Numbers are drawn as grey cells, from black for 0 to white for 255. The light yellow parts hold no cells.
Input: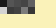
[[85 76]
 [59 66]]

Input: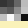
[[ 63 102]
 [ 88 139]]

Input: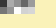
[[171 145]
 [149 253]]

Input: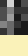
[[210  26]
 [131  52]]

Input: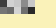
[[210 200]
 [106 211]]

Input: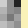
[[142  35]
 [143 132]]

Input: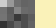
[[152 111]
 [ 91 133]]

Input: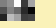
[[145 251]
 [130 103]]

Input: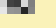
[[ 67  60]
 [148 145]]
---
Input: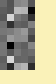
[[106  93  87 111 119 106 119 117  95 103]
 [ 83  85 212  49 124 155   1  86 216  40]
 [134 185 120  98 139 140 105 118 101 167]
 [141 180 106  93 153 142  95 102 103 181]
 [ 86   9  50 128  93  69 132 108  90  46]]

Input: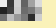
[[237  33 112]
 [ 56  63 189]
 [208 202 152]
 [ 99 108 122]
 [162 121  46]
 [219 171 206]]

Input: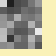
[[213  92 146 150 186 190 138]
 [ 31  75 109 167 118  53 147]
 [ 75  81 174 104  85 130 101]
 [ 84 110 123 100  88 105 101]
 [118 102 118 178 118 179 157]
 [152 116 136 118 234 118  87]]

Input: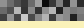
[[145 106  64]
 [108  79 147]
 [ 80 183  68]
 [ 56  52 200]
 [107 138  75]
 [160  50 137]
 [ 10 143 180]
 [ 56 181  61]
 [127  32 152]
 [ 37 138 139]
 [147 119  33]
 [ 43 127 116]]

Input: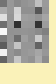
[[115 171 223 110 248 123  92 241  99]
 [152 153 150 150 146 148 151 149 148]
 [138 211 216  47 147 108 196 139 197]
 [147 144 159 153 148 158 150 151 153]
 [152 144 156 152 146 145 150 155 146]
 [191  87 148  50 139 202  99 166 172]
 [154 151 165 156 128 145 146 151 140]]

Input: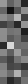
[[153 102 140  65 142 141  42 137  90 128 137  99]
 [ 98  20 119  86 115  91 216  95  64  70 109  40]
 [125  84 181  40 120 109 109 155 114  77 177  65]
 [ 39 143  64 149  31  68 112  99 137  55  94 114]]

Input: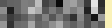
[[ 87 142 108 150]
 [ 99  31  60  50]
 [101 101  76 107]
 [126 126  93 111]
 [122 194 122 167]
 [188 169  94 103]
 [ 66  87 129 111]
 [ 86 122  86 143]
 [ 10  95 123 170]
 [149 149  89 114]
 [161 125  49  96]
 [127 147 134 121]
 [ 60  33  79  79]
 [228 203  19 117]
 [ 45  57 154  93]]

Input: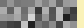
[[116 172 152  86]
 [149  98 147  66]
 [118 175 167  59]
 [124 109 118 195]
 [125 170 212  34]
 [161  56  88 120]
 [130 176 150 101]
 [161  83  86 139]
 [101 189 186  70]
 [154 111  30 172]
 [161  61  71 145]]
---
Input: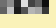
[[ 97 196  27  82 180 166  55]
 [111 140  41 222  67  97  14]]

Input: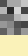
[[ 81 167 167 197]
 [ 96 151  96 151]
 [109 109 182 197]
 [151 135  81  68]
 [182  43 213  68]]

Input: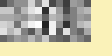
[[ 73 115 144 144 211 128 225  73 115  61 156 144  88]
 [102 128 156 144 183 144 199 115 102  88 156 128 102]
 [168 168 156 144 183 168 102 183 168 115 128 156 144]
 [199 199 128 183 225 241  48 225 156  73 128 168 183]
 [211 199 115 199 241 254  33 241 144  48 128 183 199]
 [225 183 211 128  88 168  61 241  88 225 128 102 168]]

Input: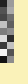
[[ 19 141]
 [ 33 155]
 [ 57 193]
 [ 70 110]
 [ 83 169]
 [125 141]
 [193  95]
 [220  45]
 [244  83]]

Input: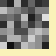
[[ 44 176  60 128  60 114  60]
 [ 75  32 176  44 100  44  60]
 [ 88 176 176 114 206 144 100]
 [100 114  88 190  32  88 222]
 [144 160  75  75 160 190 160]
 [190 144 128 100  75 128 128]
 [206  17  75 190 160 144  32]]

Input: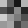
[[ 80  51 138  37]
 [153 165  65 111]
 [192  95  22 179]
 [206 153 124  80]]

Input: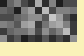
[[ 30 101 129  74  45 171  45 129  30  74  74]
 [ 59 101 116 116 142  74 142 101 129 186  59]
 [ 74  74 101 116 142 142  87 199 158  87  45]
 [101  87  30 129 158  45 186  74 129 129 116]
 [129 116  87 158 171  59 116 158 171 129  59]
 [142  59  87  30  59  45  87  45  74  45 142]]

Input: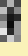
[[ 82 178  68]
 [ 94 204 137]
 [110  24  40]
 [163  11 151]
 [190  55 137]
 [228  40 151]]

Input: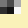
[[ 47  20 250]
 [118  74 174]]
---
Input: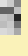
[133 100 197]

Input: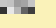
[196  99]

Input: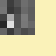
[ 98 105  82 225 101]

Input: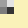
[227 124]

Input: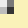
[121 188]

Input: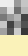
[197 111 154 199]
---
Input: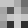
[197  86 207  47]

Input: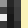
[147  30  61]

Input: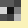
[ 90  19 180]

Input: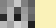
[130 181  27 187]

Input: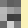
[121 160  64]

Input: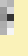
[193 215]

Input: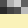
[79 66]
